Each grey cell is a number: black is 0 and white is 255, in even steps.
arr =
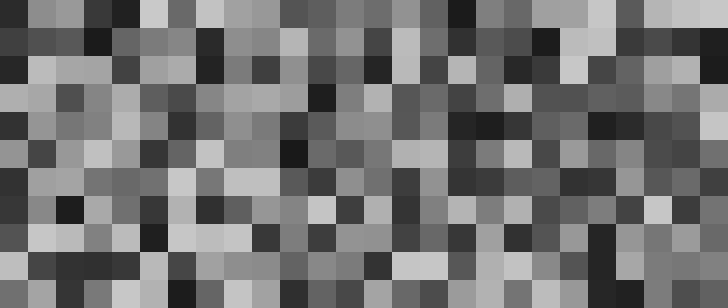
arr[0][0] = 43
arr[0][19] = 160
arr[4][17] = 30
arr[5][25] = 112
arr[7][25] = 115
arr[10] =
[112, 164, 53, 121, 199, 178, 28, 101, 196, 162, 47, 99, 72, 164, 104, 76, 155, 178, 116, 188, 152, 38, 33, 124, 78, 97]
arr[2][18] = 40
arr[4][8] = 143
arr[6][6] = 199
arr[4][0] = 50
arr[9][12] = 123
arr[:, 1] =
[141, 80, 187, 167, 149, 69, 160, 136, 198, 69, 164]
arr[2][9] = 63
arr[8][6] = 198
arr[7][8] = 95
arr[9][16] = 87
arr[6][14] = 61
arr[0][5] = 201
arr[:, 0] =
[43, 64, 39, 175, 50, 148, 50, 55, 83, 190, 112]
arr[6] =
[50, 160, 164, 116, 105, 113, 199, 119, 191, 191, 89, 59, 143, 112, 61, 146, 52, 59, 93, 99, 50, 54, 150, 87, 106, 64]
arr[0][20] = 161
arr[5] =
[148, 69, 152, 192, 153, 54, 100, 194, 127, 129, 25, 106, 88, 119, 177, 181, 61, 123, 185, 72, 154, 104, 133, 75, 68, 112]
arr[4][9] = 122
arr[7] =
[55, 136, 29, 169, 112, 55, 178, 48, 95, 150, 132, 196, 62, 176, 52, 128, 180, 125, 177, 74, 97, 125, 67, 198, 60, 115]
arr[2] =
[39, 187, 166, 164, 66, 160, 171, 35, 123, 63, 144, 72, 102, 37, 185, 68, 181, 100, 40, 58, 199, 69, 99, 159, 178, 28]
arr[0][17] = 127
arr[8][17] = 160
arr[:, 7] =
[194, 42, 35, 134, 99, 194, 119, 48, 188, 161, 101]
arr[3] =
[175, 167, 79, 133, 172, 94, 74, 134, 163, 169, 157, 30, 126, 178, 86, 106, 67, 110, 175, 82, 81, 96, 91, 136, 117, 171]
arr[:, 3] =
[57, 27, 164, 133, 129, 192, 116, 169, 129, 48, 121]

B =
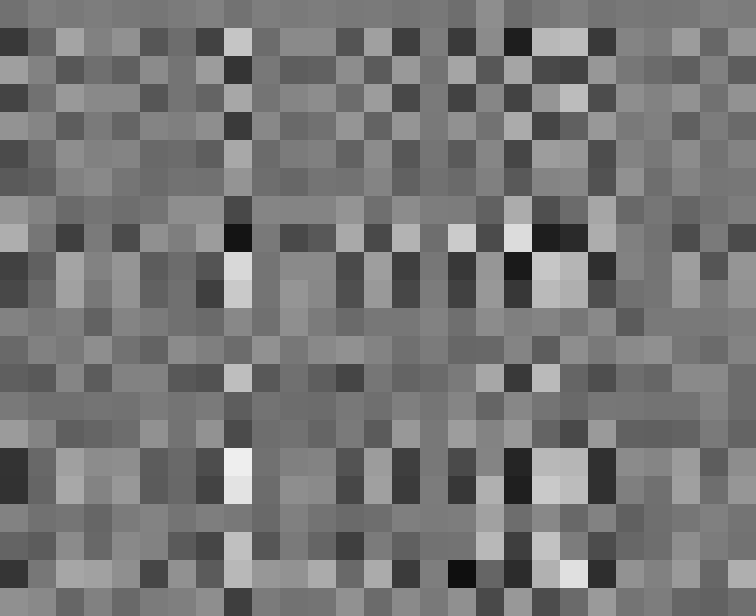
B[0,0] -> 113
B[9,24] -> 158
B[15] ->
[155, 132, 95, 101, 109, 145, 115, 146, 75, 110, 114, 101, 122, 91, 152, 120, 157, 131, 153, 100, 73, 154, 97, 96, 99, 122, 100]
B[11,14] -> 119
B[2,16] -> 165
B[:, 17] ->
[142, 139, 87, 134, 114, 134, 128, 97, 75, 150, 152, 140, 104, 167, 101, 131, 132, 176, 161, 184, 101, 73]
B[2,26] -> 93
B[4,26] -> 106
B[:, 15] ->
[120, 125, 115, 122, 121, 117, 113, 125, 110, 119, 124, 130, 123, 107, 117, 120, 120, 124, 123, 114, 126, 121]
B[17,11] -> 138
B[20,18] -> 44
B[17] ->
[50, 101, 168, 131, 152, 91, 104, 67, 227, 108, 142, 138, 71, 160, 59, 124, 55, 176, 31, 201, 188, 48, 127, 112, 160, 110, 150]
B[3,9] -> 116
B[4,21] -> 152
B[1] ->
[57, 103, 164, 129, 145, 86, 109, 66, 197, 108, 138, 138, 84, 160, 62, 125, 58, 139, 30, 184, 189, 57, 132, 124, 156, 103, 148]
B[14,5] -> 123
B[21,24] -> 102
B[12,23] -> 144
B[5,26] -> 131
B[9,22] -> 130
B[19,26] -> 114
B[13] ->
[95, 89, 133, 92, 130, 130, 88, 82, 190, 88, 112, 94, 69, 118, 100, 107, 122, 167, 57, 186, 101, 78, 110, 102, 138, 137, 108]
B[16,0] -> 51
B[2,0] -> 159
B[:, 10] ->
[122, 138, 94, 133, 105, 123, 103, 132, 73, 138, 149, 143, 119, 112, 109, 114, 128, 142, 128, 122, 146, 114]
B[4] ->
[147, 133, 93, 122, 101, 132, 127, 142, 58, 136, 105, 113, 149, 99, 149, 121, 145, 114, 171, 69, 96, 152, 121, 128, 96, 124, 106]
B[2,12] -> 141
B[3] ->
[68, 113, 153, 137, 137, 86, 116, 100, 167, 116, 133, 141, 108, 156, 72, 122, 66, 134, 67, 149, 188, 76, 142, 130, 146, 113, 146]
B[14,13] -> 111
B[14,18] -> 135
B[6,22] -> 145
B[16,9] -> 113
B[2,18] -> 165

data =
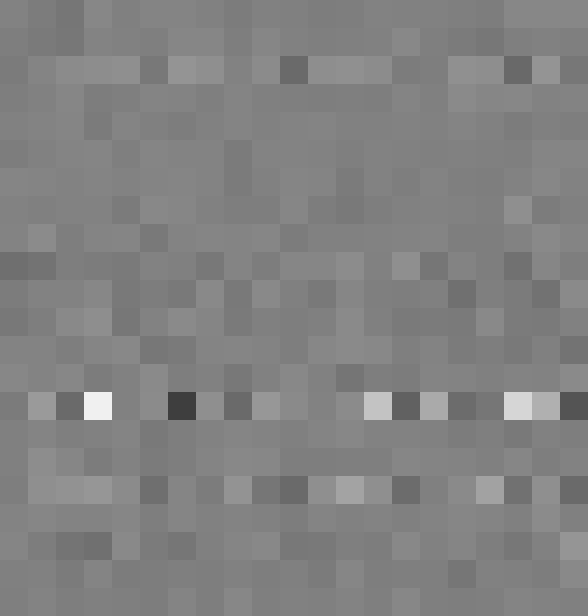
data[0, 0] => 130
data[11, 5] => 130
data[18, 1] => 134
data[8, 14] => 131
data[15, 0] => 128
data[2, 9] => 139
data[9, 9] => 125
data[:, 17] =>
[125, 119, 142, 134, 129, 128, 126, 127, 126, 126, 127, 137, 126, 128, 118, 127, 128, 162, 132, 126, 129, 127]
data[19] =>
[133, 125, 116, 112, 137, 123, 118, 128, 133, 136, 120, 121, 127, 125, 136, 129, 133, 126, 119, 129, 149]
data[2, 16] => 144
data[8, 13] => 130
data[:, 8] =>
[124, 126, 130, 132, 132, 123, 123, 126, 132, 132, 121, 122, 133, 120, 106, 133, 136, 147, 131, 133, 129, 135]
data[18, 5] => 126
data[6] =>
[133, 132, 130, 132, 130, 132, 133, 131, 123, 129, 133, 132, 123, 130, 126, 131, 127, 126, 130, 135, 130]
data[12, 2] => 126
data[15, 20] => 126
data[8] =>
[131, 139, 126, 132, 133, 121, 131, 133, 132, 134, 124, 129, 129, 130, 131, 132, 126, 126, 130, 137, 132]
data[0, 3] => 135
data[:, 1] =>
[124, 122, 132, 129, 131, 129, 132, 128, 139, 115, 130, 126, 131, 131, 154, 132, 141, 143, 134, 125, 129, 131]
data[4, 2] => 133
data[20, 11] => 123
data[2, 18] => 105
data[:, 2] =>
[118, 119, 139, 134, 133, 132, 130, 130, 126, 126, 130, 137, 126, 135, 106, 127, 134, 146, 131, 116, 123, 126]
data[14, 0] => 123
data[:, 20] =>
[135, 127, 119, 131, 126, 133, 130, 128, 132, 126, 138, 129, 115, 138, 84, 126, 130, 106, 128, 149, 137, 128]
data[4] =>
[129, 131, 133, 123, 132, 128, 125, 129, 132, 129, 131, 132, 129, 129, 130, 129, 132, 129, 124, 128, 126]
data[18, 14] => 128
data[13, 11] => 129
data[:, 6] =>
[132, 134, 148, 131, 125, 131, 133, 134, 131, 128, 121, 138, 122, 126, 62, 126, 126, 133, 133, 118, 127, 132]
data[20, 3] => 132
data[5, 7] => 131
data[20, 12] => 134
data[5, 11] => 130
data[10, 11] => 121

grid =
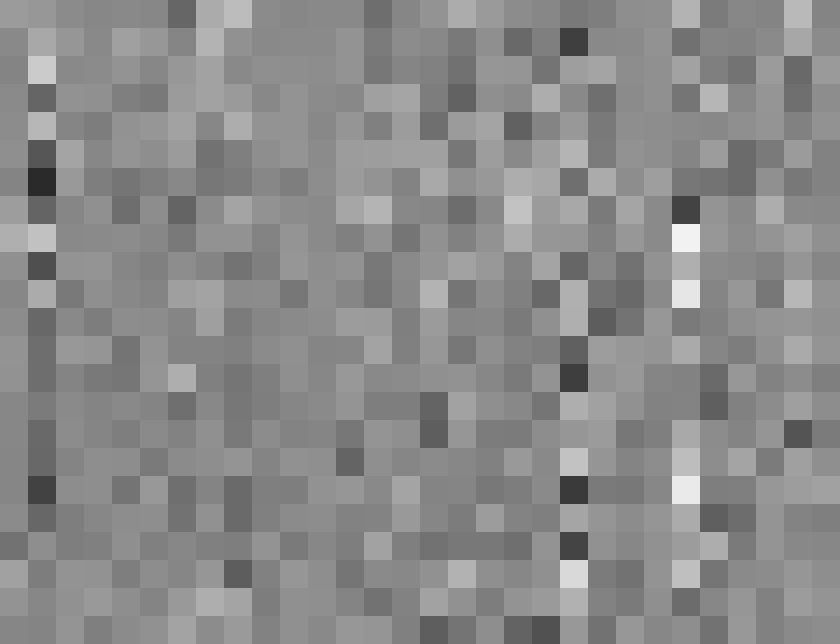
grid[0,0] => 155
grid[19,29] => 135
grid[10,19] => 104
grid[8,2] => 137
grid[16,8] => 148
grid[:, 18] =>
[140, 105, 149, 138, 97, 137, 173, 194, 172, 131, 128, 122, 130, 122, 136, 123, 153, 125, 131, 111, 135, 147, 99]
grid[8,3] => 138
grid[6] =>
[132, 42, 153, 126, 117, 126, 136, 119, 123, 135, 126, 141, 155, 147, 131, 169, 144, 152, 173, 167, 111, 171, 141, 158, 119, 115, 107, 144, 120, 130]
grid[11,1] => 104
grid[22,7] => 140
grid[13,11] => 135
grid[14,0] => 135
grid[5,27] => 122
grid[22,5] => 145
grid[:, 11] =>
[137, 138, 141, 139, 136, 139, 141, 138, 138, 142, 143, 141, 133, 135, 138, 133, 143, 146, 141, 135, 142, 143, 137]
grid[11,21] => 93
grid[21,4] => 142
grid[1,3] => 137
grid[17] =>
[134, 66, 141, 142, 116, 152, 111, 132, 106, 127, 126, 146, 150, 137, 164, 132, 133, 120, 125, 138, 58, 122, 120, 135, 234, 126, 127, 151, 157, 161]
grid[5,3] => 135
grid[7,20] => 168
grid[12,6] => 131
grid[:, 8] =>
[188, 145, 137, 154, 173, 127, 123, 164, 146, 115, 139, 123, 128, 117, 119, 121, 148, 106, 106, 126, 93, 164, 154]
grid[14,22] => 145
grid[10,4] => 136
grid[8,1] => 193
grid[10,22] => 105
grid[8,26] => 140
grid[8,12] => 128
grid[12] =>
[147, 110, 152, 149, 116, 147, 131, 131, 128, 139, 144, 133, 134, 163, 128, 151, 119, 143, 130, 126, 96, 157, 151, 148, 170, 134, 125, 144, 170, 148]
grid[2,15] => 129
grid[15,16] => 150
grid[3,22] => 139
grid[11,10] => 138
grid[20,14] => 136
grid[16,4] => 141

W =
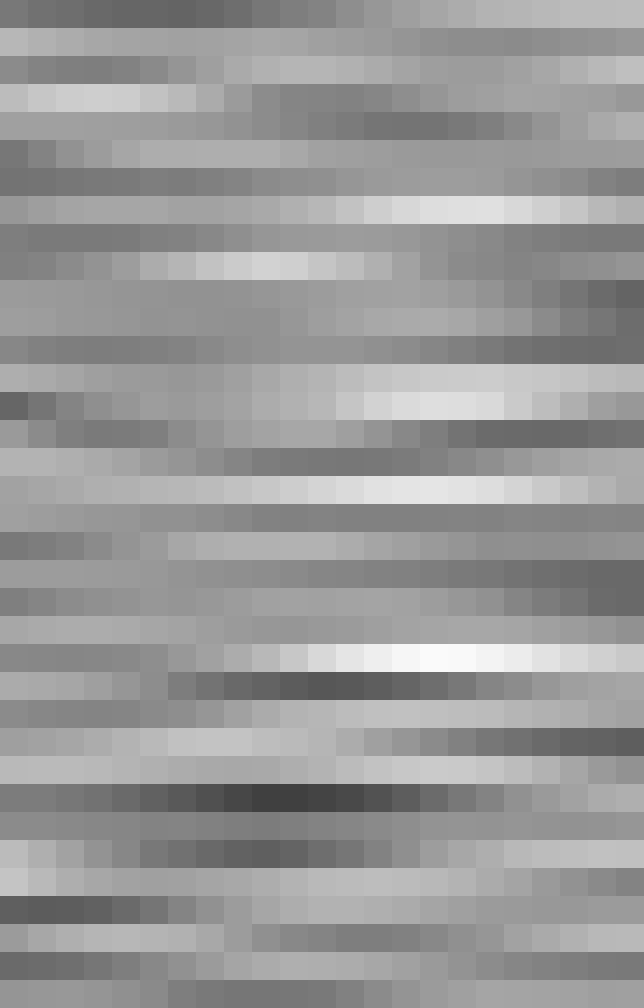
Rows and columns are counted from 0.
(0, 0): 120
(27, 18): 188
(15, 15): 126
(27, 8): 168
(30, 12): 118
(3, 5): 194
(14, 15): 222
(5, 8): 174
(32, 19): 152
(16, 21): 169
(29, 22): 150
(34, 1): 108
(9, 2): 139
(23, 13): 238
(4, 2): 160
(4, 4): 158
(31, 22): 131
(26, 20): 100
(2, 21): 184
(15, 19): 105
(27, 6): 172
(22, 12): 155
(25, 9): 171
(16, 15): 129
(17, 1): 166
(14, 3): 143
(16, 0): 179
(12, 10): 148
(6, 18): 149
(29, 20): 146
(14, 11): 183
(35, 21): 159
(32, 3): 97
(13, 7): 154
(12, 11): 148
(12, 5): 128
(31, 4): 162
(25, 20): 173
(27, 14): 199
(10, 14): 162
